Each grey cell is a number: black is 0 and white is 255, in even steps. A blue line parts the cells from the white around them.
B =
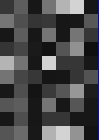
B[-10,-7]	54
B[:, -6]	[93, 79, 93, 70, 115, 70, 79, 93, 78, 107]
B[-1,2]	24
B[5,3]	21
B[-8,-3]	23
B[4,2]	23
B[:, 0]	[54, 117, 23, 53, 180, 116, 24, 86, 23, 85]
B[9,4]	211
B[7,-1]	23
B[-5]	[116, 70, 55, 21, 22, 53, 83]
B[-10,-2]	211
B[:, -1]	[22, 88, 54, 15, 23, 83, 29, 23, 23, 19]
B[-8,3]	117
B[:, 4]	[180, 23, 23, 85, 54, 22, 86, 23, 54, 211]
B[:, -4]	[117, 56, 117, 18, 211, 21, 58, 117, 54, 178]
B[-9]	[117, 79, 53, 56, 23, 24, 88]

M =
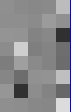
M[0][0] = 143
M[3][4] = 110
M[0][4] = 188
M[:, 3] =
[138, 155, 136, 132, 131, 147, 131, 135]
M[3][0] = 140
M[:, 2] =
[136, 139, 131, 127, 138, 145, 141, 136]
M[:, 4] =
[188, 144, 48, 110, 108, 191, 103, 220]
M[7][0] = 143
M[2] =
[148, 147, 131, 136, 48]

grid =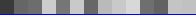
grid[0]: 58
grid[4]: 118
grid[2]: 109

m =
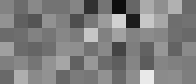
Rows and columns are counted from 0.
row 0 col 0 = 131
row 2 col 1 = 110
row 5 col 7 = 146
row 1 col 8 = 209
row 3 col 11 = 151
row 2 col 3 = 118
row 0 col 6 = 49
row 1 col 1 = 96
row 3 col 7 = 137
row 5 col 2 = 138
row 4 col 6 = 152
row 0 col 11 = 143
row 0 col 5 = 133
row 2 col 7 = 129
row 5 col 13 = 126
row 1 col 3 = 146
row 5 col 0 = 105
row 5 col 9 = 142
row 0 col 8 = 13
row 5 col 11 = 139
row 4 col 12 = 128
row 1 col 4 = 128
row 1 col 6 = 120
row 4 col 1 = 136
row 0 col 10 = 171
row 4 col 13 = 124

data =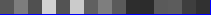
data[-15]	87
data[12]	92
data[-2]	62
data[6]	96
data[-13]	80

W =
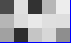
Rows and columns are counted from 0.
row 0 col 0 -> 74
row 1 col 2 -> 233
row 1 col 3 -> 223
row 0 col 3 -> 183
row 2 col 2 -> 197

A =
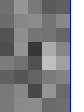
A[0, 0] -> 111
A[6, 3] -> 148
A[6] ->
[120, 135, 71, 148, 106]
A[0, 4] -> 96
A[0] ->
[111, 150, 120, 91, 96]
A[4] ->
[123, 113, 80, 191, 160]
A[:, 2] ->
[120, 140, 117, 55, 80, 99, 71, 139]
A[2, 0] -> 82
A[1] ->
[108, 135, 140, 116, 136]
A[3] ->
[78, 147, 55, 171, 133]

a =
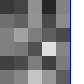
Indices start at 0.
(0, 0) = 57
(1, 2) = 146
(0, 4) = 131
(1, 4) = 140
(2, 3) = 94
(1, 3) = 74
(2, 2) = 125
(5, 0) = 117

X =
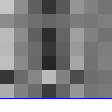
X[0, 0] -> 198
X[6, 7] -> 122
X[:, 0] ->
[198, 140, 187, 185, 191, 54, 174]
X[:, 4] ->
[88, 109, 100, 95, 87, 130, 100]
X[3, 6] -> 116
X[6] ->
[174, 130, 108, 59, 100, 150, 116, 122]
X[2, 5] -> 159
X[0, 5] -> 149
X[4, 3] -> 37
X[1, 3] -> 101
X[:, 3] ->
[52, 101, 44, 55, 37, 186, 59]
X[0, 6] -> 129
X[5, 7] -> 115
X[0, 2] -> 96

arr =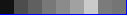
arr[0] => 18
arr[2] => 96
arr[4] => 139

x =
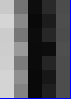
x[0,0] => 201
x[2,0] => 204
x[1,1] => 137
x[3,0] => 205
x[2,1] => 119
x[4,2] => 11
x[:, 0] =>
[201, 213, 204, 205, 207, 212, 212]
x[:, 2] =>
[13, 9, 12, 11, 11, 9, 9]
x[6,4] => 77
